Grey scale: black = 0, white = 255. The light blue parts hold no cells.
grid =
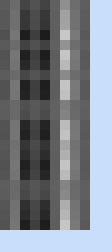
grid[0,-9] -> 91
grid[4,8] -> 94
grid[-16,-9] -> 92
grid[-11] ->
[83, 116, 39, 67, 36, 93, 187, 119, 90]
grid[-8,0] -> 85
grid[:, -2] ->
[109, 113, 113, 121, 109, 121, 118, 108, 121, 120, 105, 106, 119, 120, 114, 116, 121, 118, 106, 107, 115, 117, 121]
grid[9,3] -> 64
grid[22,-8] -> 118
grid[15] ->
[85, 114, 46, 70, 44, 94, 176, 116, 91]
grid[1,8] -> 92
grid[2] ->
[88, 111, 55, 75, 53, 95, 162, 113, 92]
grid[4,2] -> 66
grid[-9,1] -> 112
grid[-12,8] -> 95
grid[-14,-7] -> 35
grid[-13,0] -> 94
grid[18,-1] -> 95
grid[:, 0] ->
[91, 88, 88, 81, 90, 82, 84, 92, 82, 82, 94, 93, 83, 82, 87, 85, 82, 84, 93, 92, 86, 84, 82]
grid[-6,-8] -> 116
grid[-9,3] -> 74
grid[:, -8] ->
[107, 111, 111, 118, 108, 118, 115, 106, 118, 117, 104, 105, 116, 117, 112, 114, 118, 116, 105, 106, 113, 115, 118]
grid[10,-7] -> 80
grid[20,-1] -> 91
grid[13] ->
[82, 117, 34, 64, 31, 93, 194, 120, 89]
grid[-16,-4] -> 96
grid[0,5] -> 96
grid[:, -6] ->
[82, 76, 75, 62, 81, 63, 67, 84, 63, 64, 88, 87, 67, 64, 74, 70, 63, 67, 86, 84, 71, 69, 63]
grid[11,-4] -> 97

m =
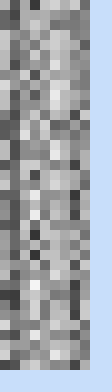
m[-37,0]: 182
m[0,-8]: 85
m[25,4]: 192
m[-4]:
[102, 78, 158, 231, 168, 138, 143, 84, 141]
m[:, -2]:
[203, 117, 121, 126, 173, 129, 146, 158, 133, 174, 157, 76, 156, 113, 139, 133, 66, 171, 165, 56, 94, 70, 134, 184, 123, 177, 81, 150, 63, 82, 76, 65, 182, 84, 161, 147, 69]
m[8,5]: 216
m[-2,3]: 160
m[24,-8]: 105
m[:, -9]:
[182, 102, 102, 200, 198, 186, 185, 137, 216, 191, 190, 126, 89, 90, 188, 187, 85, 170, 200, 97, 138, 144, 88, 156, 160, 150, 172, 187, 117, 64, 126, 144, 215, 102, 191, 209, 71]
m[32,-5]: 165
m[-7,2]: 147
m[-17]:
[138, 81, 147, 186, 140, 181, 163, 94, 171]
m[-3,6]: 184
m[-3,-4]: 190
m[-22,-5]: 127
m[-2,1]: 107
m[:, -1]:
[108, 138, 131, 135, 94, 150, 141, 122, 123, 148, 114, 202, 106, 143, 147, 177, 179, 125, 105, 180, 171, 190, 138, 114, 179, 120, 201, 141, 155, 159, 200, 203, 110, 141, 115, 125, 175]
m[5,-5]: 136
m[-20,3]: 74
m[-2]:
[209, 107, 125, 160, 147, 230, 198, 147, 125]
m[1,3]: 170
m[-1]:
[71, 82, 184, 206, 161, 135, 141, 69, 175]
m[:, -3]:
[178, 144, 123, 194, 187, 179, 178, 169, 209, 185, 189, 172, 109, 148, 179, 187, 149, 182, 190, 156, 163, 173, 143, 171, 160, 161, 194, 182, 159, 127, 167, 191, 184, 143, 184, 198, 141]
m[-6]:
[144, 131, 160, 209, 120, 188, 191, 65, 203]
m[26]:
[172, 146, 142, 196, 107, 194, 194, 81, 201]

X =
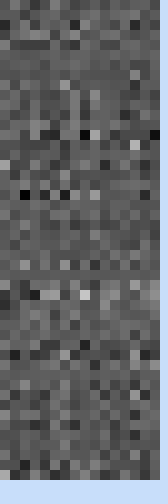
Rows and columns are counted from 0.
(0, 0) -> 82
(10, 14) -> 92
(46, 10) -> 98
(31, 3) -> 123
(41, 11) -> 104
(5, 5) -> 97
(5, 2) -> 83
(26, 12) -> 110
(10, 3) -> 104
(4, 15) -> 84
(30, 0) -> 46
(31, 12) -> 89
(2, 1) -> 87
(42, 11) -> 60
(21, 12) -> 83
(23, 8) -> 80
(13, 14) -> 73
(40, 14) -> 110
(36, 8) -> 98
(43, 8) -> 89
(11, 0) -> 93
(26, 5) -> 80
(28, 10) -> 108
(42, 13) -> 107
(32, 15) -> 84
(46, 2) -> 36
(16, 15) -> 76
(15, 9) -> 99
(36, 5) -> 116
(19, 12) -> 88
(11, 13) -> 69
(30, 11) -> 93
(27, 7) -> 88
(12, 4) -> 118
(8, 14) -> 92
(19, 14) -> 42
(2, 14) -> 83
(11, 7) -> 115
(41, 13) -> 49
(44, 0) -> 84

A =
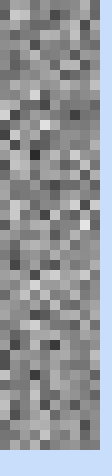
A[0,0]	113
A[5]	[134, 103, 152, 184, 124, 128, 141, 89, 154, 149]
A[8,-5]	151
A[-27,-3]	107
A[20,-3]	208
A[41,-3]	151
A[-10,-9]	160
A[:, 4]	[150, 142, 106, 180, 138, 124, 158, 160, 144, 95, 72, 144, 224, 98, 95, 147, 159, 162, 102, 132, 136, 69, 179, 159, 168, 127, 103, 185, 155, 189, 118, 90, 147, 167, 101, 125, 136, 121, 113, 112, 78, 182, 175, 195, 105]
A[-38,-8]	141
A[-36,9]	149
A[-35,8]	125
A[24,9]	153
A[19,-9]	115
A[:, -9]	[165, 201, 168, 99, 146, 103, 96, 112, 175, 131, 172, 71, 129, 201, 74, 188, 195, 157, 121, 115, 202, 201, 165, 145, 103, 90, 70, 169, 132, 156, 147, 139, 133, 99, 70, 160, 142, 137, 121, 151, 99, 80, 154, 116, 171]
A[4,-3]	159
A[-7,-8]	120
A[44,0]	122
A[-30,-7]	42
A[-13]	[120, 133, 183, 208, 147, 119, 118, 95, 176, 112]
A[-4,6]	142
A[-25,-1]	204
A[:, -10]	[113, 93, 153, 133, 142, 134, 140, 112, 133, 136, 182, 210, 93, 66, 175, 153, 79, 111, 159, 165, 129, 155, 90, 162, 140, 123, 147, 159, 148, 106, 157, 165, 120, 139, 157, 81, 80, 194, 106, 175, 192, 174, 104, 117, 122]
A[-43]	[153, 168, 129, 104, 106, 116, 161, 185, 76, 168]
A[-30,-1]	143
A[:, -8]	[160, 192, 129, 123, 163, 152, 115, 141, 157, 155, 105, 117, 162, 147, 149, 169, 184, 175, 121, 121, 172, 113, 143, 123, 166, 140, 129, 147, 169, 193, 134, 139, 183, 120, 121, 149, 121, 123, 120, 126, 129, 125, 161, 156, 133]
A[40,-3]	87
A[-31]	[175, 74, 149, 89, 95, 128, 143, 122, 127, 177]
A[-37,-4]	183
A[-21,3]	180
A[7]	[112, 112, 141, 134, 160, 168, 89, 106, 127, 162]
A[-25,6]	169
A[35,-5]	164
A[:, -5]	[127, 73, 116, 176, 130, 128, 105, 168, 151, 138, 154, 123, 172, 121, 128, 184, 139, 167, 74, 101, 134, 193, 120, 89, 138, 173, 84, 206, 154, 126, 187, 128, 119, 178, 57, 164, 160, 175, 175, 105, 162, 105, 149, 138, 130]

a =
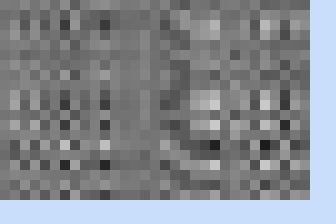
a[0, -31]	122
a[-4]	[117, 145, 82, 147, 75, 130, 41, 161, 92, 95, 38, 99, 106, 108, 106, 115, 73, 109, 148, 145, 158, 198, 110, 129, 147, 79, 200, 162, 76, 165, 144]
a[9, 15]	111
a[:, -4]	[101, 132, 148, 125, 100, 105, 122, 90, 124, 132, 144, 92, 154, 130, 74, 114, 162, 116, 103, 148]
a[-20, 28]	109
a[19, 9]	95
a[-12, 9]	127
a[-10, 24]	153
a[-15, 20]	135
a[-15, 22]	131
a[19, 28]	103
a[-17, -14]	90
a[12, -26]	130
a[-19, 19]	118
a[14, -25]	190
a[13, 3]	134
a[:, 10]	[141, 89, 58, 96, 139, 120, 106, 154, 111, 85, 61, 142, 57, 103, 190, 126, 38, 117, 145, 65]
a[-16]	[122, 126, 128, 117, 128, 106, 133, 90, 120, 133, 139, 127, 119, 121, 133, 111, 122, 102, 91, 123, 124, 111, 128, 115, 118, 120, 110, 100, 105, 104, 103]
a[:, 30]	[99, 134, 141, 115, 103, 129, 107, 99, 100, 117, 130, 120, 113, 101, 87, 118, 144, 102, 95, 137]
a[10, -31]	126
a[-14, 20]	137
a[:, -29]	[134, 96, 86, 112, 128, 99, 123, 133, 134, 110, 95, 110, 114, 132, 150, 118, 82, 128, 141, 94]
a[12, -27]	91
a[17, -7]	124
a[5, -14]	124
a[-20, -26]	110
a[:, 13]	[122, 110, 109, 118, 121, 112, 120, 122, 121, 117, 114, 115, 119, 122, 123, 113, 108, 121, 122, 109]
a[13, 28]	92
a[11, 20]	130
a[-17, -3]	75
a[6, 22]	121
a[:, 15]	[113, 118, 115, 110, 111, 113, 112, 112, 116, 111, 110, 111, 112, 117, 117, 121, 115, 113, 118, 118]
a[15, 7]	127
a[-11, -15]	94

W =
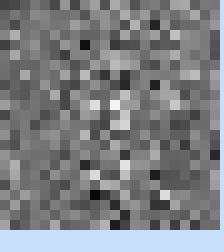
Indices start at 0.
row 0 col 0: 67
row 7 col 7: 96
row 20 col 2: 98
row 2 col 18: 106
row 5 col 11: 170
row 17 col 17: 84
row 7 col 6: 162
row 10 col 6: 71
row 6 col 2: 102
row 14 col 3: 118
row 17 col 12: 191
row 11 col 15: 140
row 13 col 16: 112
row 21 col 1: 111
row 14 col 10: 89
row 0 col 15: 124
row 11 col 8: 155
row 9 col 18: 78
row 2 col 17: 92
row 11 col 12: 197
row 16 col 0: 137
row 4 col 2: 124
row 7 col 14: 130
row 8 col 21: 147
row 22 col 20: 108
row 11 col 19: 65
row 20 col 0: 102
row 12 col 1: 107
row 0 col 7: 70
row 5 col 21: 80
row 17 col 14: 118
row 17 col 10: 91
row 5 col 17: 172
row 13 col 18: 93
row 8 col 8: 113
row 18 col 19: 98
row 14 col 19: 125
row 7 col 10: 53
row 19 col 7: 118
